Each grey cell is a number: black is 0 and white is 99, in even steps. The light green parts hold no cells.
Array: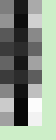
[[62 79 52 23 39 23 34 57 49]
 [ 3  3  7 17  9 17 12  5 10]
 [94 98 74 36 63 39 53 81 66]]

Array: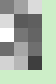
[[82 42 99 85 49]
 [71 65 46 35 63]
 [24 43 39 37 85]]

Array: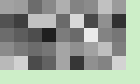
[[72 54 42 32 63]
 [81 47 36 24 61]
 [29 42 30 75 42]
 [38 46 12 75 53]
 [64 64 48 41 68]
 [21 56 41 84 51]
 [56 63 91 28 54]
 [51 74 51 56 75]
 [82 49 46 19 60]]

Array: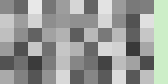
[[66 32 60 74 78 53]
 [50 43 31 55 61 40]
 [33 23 77 38 82 90]
 [57 48 44 63 55 46]
 [84 74 77 69 59 61]
 [36 52 69 36 56 83]
 [52 44 40 72 56 39]
 [35 26 84 47 83 88]
 [85 73 81 72 54 60]
 [34 63 22 37 32 47]
 [74 29 65 77 87 49]]

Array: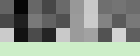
[[79 28 39]
 [ 7 12  2]
 [29 47 40]
 [14 38 27]
 [78 31 41]
 [60 60 59]
 [63 79 78]
 [32 51 43]
 [82 35 45]
 [37 47 42]]

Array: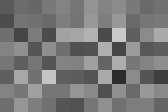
[[43 51 37 46 51 43 30 35]
 [58 46 65 37 56 27 45 42]
 [49 62 44 46 33 48 44 40]
 [44 46 76 33 55 29 41 47]
 [33 46 37 51 43 63 49 51]
 [32 58 36 50 31 64 45 46]
 [46 53 33 62 32 69 59 57]
 [56 31 66 39 68 29 49 51]
 [44 56 17 67 27 78 59 54]
 [49 41 54 46 60 37 41 47]
 [49 59 33 51 34 54 46 41]
 [39 53 24 55 36 66 47 44]]

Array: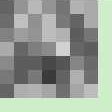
[[39 47 53 66 50 42 39]
 [67 36 36 40 61 74 57]
 [69 47 36 49 57 56 71]
 [64 23 28 54 73 73 57]
 [43 38 33 81 69 47 45]
 [64 68 52 40 36 39 69]
 [73 43 41 36 46 66 66]]

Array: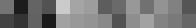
[[26 45]
 [20 11]
 [38 39]
 [10 32]
 [63 79]
 [59 64]
 [57 61]
 [53 36]
 [32 41]
 [55 59]
 [63 44]
 [51 57]
 [47 50]
 [40 33]]

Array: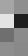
[[55 43 88 64]
 [53 54 12 55]]
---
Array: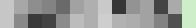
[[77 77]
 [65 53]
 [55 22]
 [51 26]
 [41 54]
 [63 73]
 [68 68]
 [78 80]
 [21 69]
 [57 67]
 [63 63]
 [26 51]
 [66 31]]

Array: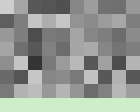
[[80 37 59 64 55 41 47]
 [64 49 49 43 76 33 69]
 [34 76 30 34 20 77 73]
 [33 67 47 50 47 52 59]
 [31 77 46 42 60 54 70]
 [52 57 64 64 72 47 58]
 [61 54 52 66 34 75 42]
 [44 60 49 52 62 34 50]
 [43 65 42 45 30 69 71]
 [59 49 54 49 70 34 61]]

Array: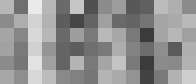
[[71 54 64 63 54 65]
 [43 67 52 47 46 55]
 [91 82 84 81 88 84]
 [71 69 71 58 62 73]
 [41 36 41 39 39 53]
 [77 27 61 36 70 50]
 [31 39 47 43 47 46]
 [54 62 72 47 64 70]
 [61 41 65 67 76 66]
 [34 39 47 51 47 57]
 [37 45 23 42 23 26]
 [73 64 64 55 54 47]
 [68 66 71 35 53 69]
 [54 72 62 68 69 80]]

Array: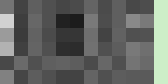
[[45 81 60 69 28 50]
 [26 24 23 25 41 27]
 [37 40 38 39 31 36]
 [31 31 29 31 37 31]
 [27 13 21 18 38 26]
 [29 11 21 17 36 26]
 [39 47 43 44 29 39]
 [29 30 26 31 40 31]
 [37 37 38 36 31 36]
 [28 53 31 47 45 35]
 [30 47 32 43 41 35]]

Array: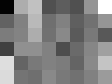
[[ 1 38 48 25 86 85]
 [67 50 51 56 39 45]
 [75 72 67 56 47 43]
 [31 43 44 50 50 53]
 [36 50 53 30 48 47]
 [31 37 35 41 39 44]
 [58 44 47 52 53 50]
 [99 58 34 62 76 60]]

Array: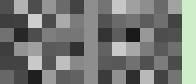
[[31 24 44 24 26 40]
 [69 25 15 57 26 28]
 [30 80 30 62 78 12]
 [58 29 49 35 33 60]
 [41 66 46 36 74 36]
 [26 48 46 19 53 38]
 [55 55 55 55 55 55]
 [45 32 20 38 35 23]
 [77 41 36 78 34 56]
 [62 45 10 65 44 18]
 [55 36 59 48 31 72]
 [41 43 30 35 48 26]
 [63 26 31 43 29 45]]
